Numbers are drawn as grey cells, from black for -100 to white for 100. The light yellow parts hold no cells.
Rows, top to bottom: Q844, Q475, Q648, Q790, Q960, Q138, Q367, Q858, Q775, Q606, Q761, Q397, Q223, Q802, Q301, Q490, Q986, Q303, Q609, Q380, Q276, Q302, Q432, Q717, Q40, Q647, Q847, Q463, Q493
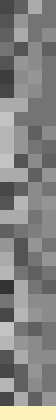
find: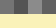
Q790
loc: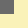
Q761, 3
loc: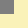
Q986, 2

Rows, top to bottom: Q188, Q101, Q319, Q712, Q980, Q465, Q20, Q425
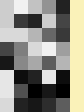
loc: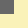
Q319, 3
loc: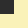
Q425, 3

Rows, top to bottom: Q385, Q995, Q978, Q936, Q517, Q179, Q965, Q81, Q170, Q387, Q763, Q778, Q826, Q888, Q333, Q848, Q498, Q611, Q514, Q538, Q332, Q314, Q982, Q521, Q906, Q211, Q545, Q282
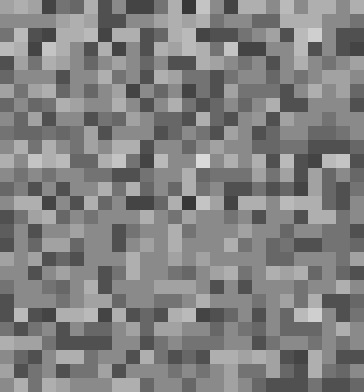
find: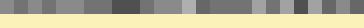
Q826
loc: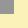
Q170, 18
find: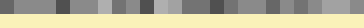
Q179
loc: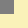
Q888, 1
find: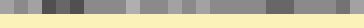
Q514
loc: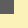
Q498, 0

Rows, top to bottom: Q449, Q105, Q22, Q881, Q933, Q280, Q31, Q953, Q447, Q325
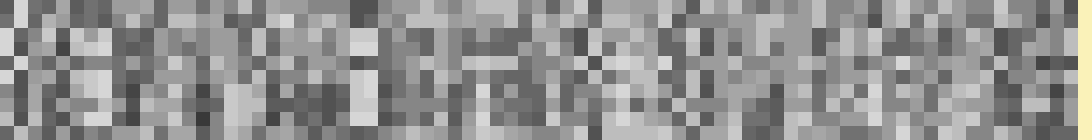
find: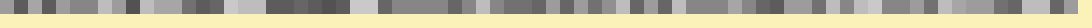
Q953
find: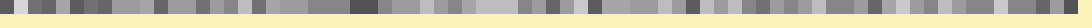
Q449
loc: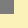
Q881, 23
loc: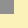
Q953, 43
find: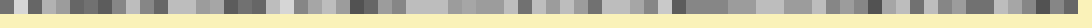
Q105
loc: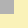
Q105, 3

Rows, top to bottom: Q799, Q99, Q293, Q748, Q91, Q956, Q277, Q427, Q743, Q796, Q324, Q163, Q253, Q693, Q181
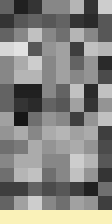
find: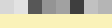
Q748
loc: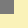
Q324, 1
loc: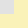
Q748, 1

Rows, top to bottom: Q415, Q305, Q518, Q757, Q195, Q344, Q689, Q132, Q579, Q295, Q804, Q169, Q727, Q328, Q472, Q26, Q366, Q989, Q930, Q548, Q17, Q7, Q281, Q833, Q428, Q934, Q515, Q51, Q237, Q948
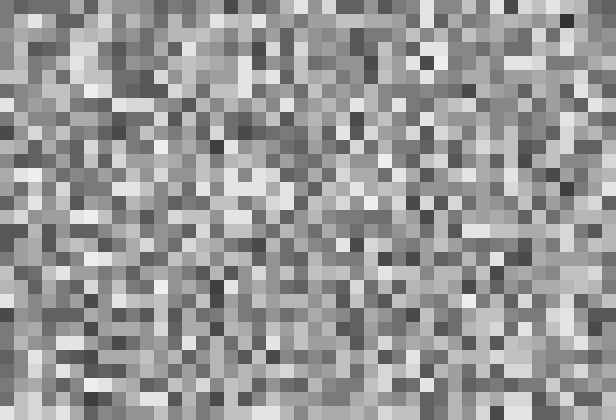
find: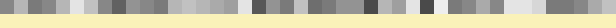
Q195
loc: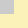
Q51, 39

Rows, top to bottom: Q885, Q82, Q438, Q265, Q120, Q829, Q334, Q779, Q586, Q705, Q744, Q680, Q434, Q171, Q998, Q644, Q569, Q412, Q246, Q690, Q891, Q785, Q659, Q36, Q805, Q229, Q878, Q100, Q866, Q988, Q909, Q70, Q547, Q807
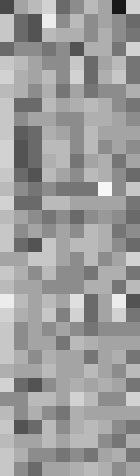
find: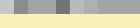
Q805
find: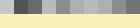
Q909
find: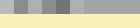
Q988
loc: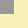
Q644, 7
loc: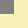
Q659, 4
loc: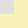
Q785, 5
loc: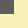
Q705, 1

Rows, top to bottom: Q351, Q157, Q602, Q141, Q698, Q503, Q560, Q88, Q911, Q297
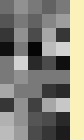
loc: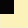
Q141, 2
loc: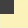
Q88, 2
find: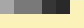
Q560
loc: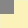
Q157, 3
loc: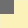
Q351, 0

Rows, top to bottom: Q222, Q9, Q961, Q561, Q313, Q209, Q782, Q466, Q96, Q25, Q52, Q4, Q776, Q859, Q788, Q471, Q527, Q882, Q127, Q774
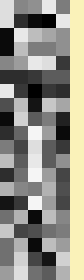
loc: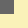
Q25, 1
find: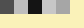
Q466
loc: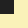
Q96, 4

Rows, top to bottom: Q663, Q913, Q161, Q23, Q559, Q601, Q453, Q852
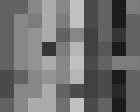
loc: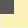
Q23, 7
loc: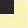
Q453, 8
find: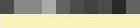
Q453
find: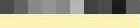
Q601
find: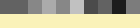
Q663
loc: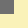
Q852, 4

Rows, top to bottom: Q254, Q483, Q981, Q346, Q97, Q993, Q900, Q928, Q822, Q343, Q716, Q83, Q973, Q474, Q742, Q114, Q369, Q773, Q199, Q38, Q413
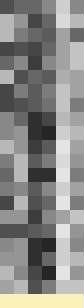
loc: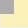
Q993, 4
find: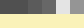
Q369
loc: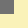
Q928, 3

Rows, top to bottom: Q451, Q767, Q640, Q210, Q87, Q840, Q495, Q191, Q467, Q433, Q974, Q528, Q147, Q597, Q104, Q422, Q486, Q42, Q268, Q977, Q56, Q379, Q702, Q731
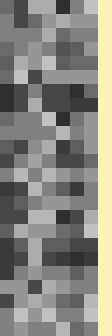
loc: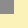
Q974, 2
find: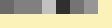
Q467
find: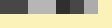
Q422
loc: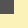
Q210, 4
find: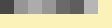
Q379
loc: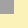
Q528, 2
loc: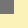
Q467, 5

